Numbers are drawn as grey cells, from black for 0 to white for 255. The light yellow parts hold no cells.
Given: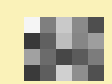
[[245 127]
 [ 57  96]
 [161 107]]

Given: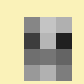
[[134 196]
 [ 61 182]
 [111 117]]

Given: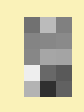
[[113 187]
 [132 135]
 [135 166]]

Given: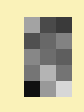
[[163  74]
 [ 80 104]
 [135 109]]

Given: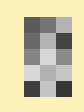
[[ 91 116]
 [105 179]
 [132 215]]

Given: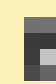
[[113 114]
 [ 59  57]
 [ 60 195]]
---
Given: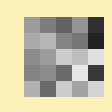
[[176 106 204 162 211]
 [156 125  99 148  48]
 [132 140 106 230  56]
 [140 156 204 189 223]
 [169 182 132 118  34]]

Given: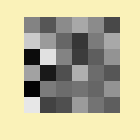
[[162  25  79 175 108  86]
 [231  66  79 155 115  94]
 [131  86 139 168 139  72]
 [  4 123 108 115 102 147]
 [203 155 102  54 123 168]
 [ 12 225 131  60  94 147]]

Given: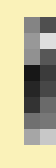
[[ 23  59]
 [ 38  71]
 [132  79]
 [145  87]
 [ 51 106]
 [112 119]
 [166 200]
 [152 222]]

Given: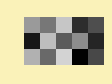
[[177 105 211   1  72]
 [154 119 198  45  78]
 [ 23 190  91 141  37]]

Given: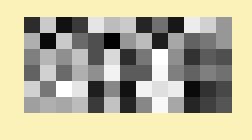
[[175  10 202 106  79   2 151 188  30 167  98 119 151]
 [209 119 255 229  30 135  17 242 223 236  10  50  72]
 [159 175 167 188  58 194  37 135 248 167  37  64  85]
 [127 182 143 194  79 217  44 119 255 143  50  91  79]
 [ 44 202  17  58 229 188 202  37 112  23 236 209 151]
 [ 98 209 106 175 143 242  91  91 248 127  98 127 112]]

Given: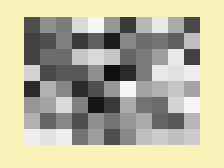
[[211  73  87  87 143  15  42 123 232 225 238]
 [ 65  79 129  57  95  29 135 108 115  95 190]
 [177 101 135  79 143 115 150 170 101  87 183]
 [ 65 108 108 197 217 197 101 123 157 232  65]
 [ 79 143 123 217 245 150  57 183 232 170  73]
 [150 164 217 129  21  57 170 115 108 211 245]
 [ 42 177 135  42  79 150 245 164 177 197 164]
 [238 225 238 115 157  79 135 190 204 190 204]]

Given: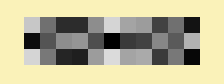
[[ 13  84 141 149  78   1  58  66 135  90 178]
 [199 112  44  44 141 213 164 156  66 112  19]
 [213 120  37  31 156 219 164 170  58 120   7]]
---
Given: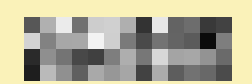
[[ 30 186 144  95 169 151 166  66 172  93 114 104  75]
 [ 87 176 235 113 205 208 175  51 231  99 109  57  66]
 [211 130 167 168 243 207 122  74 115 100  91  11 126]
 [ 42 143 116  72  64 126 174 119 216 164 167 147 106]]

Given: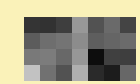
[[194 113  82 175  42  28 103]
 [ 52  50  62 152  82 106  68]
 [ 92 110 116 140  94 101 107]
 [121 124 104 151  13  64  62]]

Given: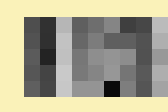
[[ 95  70 199 148 148  10 126  85 163]
 [ 78  49 182  95 110 133  63  71 187]
 [ 82  48 194 103 124  95  95  82 175]
 [ 91  35 192 119 142 148 141  81 152]
 [ 86  68 201 121 133 151 117  89 174]]

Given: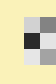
[[230 163]
 [210 131]
 [ 42 228]]

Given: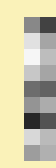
[[157 176]
 [136  66]
 [225 165]
 [246 189]
 [199 165]
 [109  98]
 [148 172]
 [ 39  83]
 [216 186]]

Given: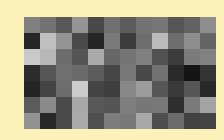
[[146  41  74 170  80 125 120 168  79 109  66  68]
 [128 114  88 148  73 112  92 115 119  86  98 142]
 [ 38 191 148  74  37 122  61 110 187 110 141 101]
 [201 184 108  85 170 103 116 128  82  60 123 130]
 [ 44  86 112 106  92  71 120  73 114  43  20  53]
 [ 37  68 109 203  68  63 135 156  87  59  87  40]
 [ 92 138  74 168  88  85 127 119 121  47 122 164]]

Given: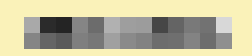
[[133 101  90 127 119 160 138 130 109 111 131 109 143]
 [169  43  36 133 108 177 158 156  70 100 121 114 216]]
